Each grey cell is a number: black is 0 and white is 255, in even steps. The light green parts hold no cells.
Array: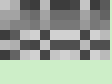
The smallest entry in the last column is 79
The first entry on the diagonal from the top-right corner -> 90
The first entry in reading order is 197
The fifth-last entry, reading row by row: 209
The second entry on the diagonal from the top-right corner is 120
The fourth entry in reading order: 60
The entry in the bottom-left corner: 60
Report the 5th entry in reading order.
186
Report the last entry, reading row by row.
186
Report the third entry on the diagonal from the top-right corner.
152
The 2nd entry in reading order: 175
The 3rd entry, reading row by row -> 69

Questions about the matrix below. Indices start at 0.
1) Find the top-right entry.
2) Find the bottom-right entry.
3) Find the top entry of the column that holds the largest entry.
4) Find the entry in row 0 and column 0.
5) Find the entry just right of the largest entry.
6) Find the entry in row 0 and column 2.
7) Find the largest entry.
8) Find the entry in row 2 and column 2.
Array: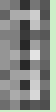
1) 87
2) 78
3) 118
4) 137
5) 109
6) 48
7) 227
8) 48

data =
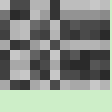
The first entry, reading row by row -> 199
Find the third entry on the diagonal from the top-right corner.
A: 74
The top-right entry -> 189
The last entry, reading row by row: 180
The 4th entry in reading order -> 180
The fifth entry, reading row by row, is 180
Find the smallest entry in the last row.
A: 52
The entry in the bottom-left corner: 168
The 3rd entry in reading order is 74
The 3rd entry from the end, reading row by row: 168
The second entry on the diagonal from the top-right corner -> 147
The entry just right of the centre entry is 168
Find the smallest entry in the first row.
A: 52
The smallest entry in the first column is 52
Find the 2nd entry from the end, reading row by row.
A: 199
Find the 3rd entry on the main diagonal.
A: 189
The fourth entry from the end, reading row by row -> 168
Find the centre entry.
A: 74

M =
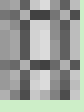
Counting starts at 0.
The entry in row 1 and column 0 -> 117
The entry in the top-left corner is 153
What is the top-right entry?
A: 188
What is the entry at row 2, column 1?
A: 141
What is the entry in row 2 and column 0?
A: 165
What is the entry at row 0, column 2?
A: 96
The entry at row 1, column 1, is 105
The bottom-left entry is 176
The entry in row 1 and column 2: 176
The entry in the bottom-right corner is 199
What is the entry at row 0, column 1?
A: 165

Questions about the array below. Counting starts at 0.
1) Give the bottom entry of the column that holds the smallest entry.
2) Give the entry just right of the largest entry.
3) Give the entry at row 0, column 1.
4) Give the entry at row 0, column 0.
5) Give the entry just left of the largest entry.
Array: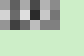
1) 189
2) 42
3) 96
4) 159
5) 106

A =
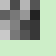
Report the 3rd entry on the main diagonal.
65
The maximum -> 201
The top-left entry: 190
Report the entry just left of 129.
171
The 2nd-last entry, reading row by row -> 84

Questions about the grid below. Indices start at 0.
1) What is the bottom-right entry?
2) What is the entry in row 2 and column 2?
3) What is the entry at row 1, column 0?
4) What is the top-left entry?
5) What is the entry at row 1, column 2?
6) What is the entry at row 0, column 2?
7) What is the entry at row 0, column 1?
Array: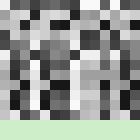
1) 54
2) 34
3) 159
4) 239
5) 218
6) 105
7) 83
